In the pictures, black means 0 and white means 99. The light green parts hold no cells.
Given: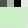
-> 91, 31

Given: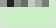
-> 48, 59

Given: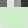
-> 21, 43

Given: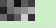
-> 25, 41

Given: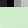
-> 75, 14

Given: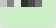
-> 46, 77

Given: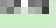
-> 34, 61

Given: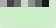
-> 10, 66

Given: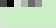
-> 58, 29

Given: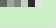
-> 89, 40
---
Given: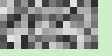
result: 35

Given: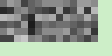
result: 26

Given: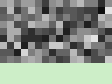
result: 39

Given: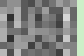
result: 72

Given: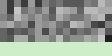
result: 39

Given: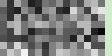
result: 50

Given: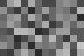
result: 28
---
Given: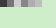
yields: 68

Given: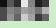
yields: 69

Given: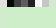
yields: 77

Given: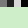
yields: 13

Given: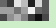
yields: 83

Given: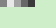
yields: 51

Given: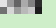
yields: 78

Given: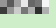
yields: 79

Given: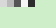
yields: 72

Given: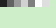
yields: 81
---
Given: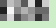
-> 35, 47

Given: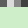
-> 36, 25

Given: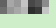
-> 38, 76

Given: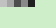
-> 75, 12

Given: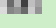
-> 79, 57

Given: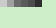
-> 79, 18

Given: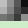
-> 74, 56
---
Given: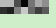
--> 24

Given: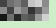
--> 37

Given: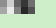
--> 15

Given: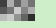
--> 51

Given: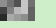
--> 77

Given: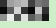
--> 77

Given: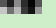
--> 7
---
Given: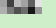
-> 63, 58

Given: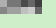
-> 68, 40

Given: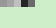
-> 59, 41

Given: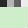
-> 15, 92

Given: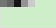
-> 45, 79

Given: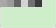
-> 65, 23

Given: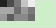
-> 13, 42
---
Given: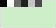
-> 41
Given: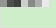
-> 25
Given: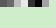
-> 74
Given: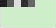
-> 86
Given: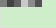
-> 38
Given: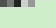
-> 14
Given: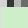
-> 71
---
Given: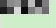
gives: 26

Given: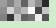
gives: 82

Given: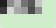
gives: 83

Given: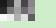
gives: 47

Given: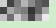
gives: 65

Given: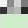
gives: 65
